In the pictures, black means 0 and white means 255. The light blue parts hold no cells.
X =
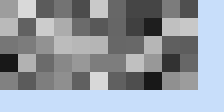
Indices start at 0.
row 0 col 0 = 157
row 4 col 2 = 126
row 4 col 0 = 129
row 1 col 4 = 107
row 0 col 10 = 79
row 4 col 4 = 96
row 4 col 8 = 24
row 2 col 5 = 181
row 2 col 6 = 103
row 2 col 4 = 183
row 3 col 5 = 125
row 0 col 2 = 91
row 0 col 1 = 217
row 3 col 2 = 107
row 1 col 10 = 200
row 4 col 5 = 216
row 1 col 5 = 88

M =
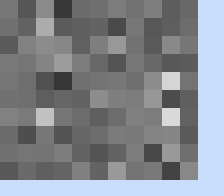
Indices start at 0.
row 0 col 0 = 119
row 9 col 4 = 128
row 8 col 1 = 117
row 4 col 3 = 54
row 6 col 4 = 108
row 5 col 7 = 124
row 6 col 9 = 217
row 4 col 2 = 80
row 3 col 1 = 117
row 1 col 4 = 95
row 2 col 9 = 137
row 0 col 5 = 111
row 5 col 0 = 113
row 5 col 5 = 141
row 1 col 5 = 99
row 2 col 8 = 89
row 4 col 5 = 115
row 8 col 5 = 84
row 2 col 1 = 129
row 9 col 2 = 95
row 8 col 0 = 113
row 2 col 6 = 152
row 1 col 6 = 74
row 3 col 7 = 119
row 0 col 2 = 139
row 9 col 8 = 121
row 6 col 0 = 129
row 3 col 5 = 103
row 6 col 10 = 98
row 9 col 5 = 99
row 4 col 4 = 112
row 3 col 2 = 132
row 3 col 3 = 156

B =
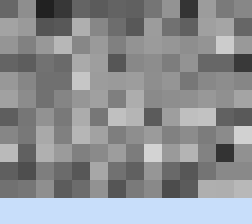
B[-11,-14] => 103
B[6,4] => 172
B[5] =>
[161, 140, 113, 133, 150, 160, 127, 173, 138, 142, 144, 152, 144, 164]
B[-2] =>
[95, 78, 126, 107, 87, 167, 113, 96, 150, 105, 87, 116, 137, 137]
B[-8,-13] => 93
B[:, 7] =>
[96, 88, 147, 136, 157, 173, 181, 142, 124, 96, 122]
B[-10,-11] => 88
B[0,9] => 147
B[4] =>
[152, 134, 112, 112, 198, 156, 154, 157, 142, 149, 119, 136, 141, 134]
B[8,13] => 145
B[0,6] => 99
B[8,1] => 96
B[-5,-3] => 194
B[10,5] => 146
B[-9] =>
[149, 129, 152, 183, 135, 154, 128, 147, 155, 150, 142, 148, 204, 153]
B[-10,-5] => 113
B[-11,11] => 156
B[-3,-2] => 51
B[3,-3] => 103
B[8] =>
[186, 96, 176, 155, 128, 138, 157, 124, 211, 154, 180, 130, 51, 145]
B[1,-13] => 154
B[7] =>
[134, 120, 169, 128, 182, 162, 126, 142, 155, 129, 140, 124, 139, 209]
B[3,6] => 86
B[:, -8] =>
[99, 109, 128, 86, 154, 127, 192, 126, 157, 113, 85]
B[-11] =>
[103, 142, 33, 55, 100, 91, 99, 96, 117, 147, 52, 156, 122, 135]

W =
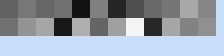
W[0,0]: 99
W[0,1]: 119
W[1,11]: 144
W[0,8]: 104
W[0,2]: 103
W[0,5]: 129
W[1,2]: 166

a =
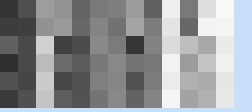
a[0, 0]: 52
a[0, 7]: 156
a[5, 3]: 94
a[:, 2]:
[157, 146, 208, 187, 203, 196]
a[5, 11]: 177
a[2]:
[97, 73, 208, 64, 75, 137, 123, 54, 130, 219, 190, 168, 235]
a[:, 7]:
[156, 165, 54, 115, 81, 99]
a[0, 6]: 126
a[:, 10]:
[121, 103, 190, 156, 177, 163]
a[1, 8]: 124
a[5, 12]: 233
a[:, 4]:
[100, 103, 75, 91, 81, 83]
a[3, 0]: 48
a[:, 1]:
[79, 63, 73, 73, 68, 80]
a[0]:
[52, 79, 157, 147, 100, 121, 126, 156, 96, 239, 121, 222, 249]
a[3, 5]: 120
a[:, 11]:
[222, 243, 168, 196, 171, 177]
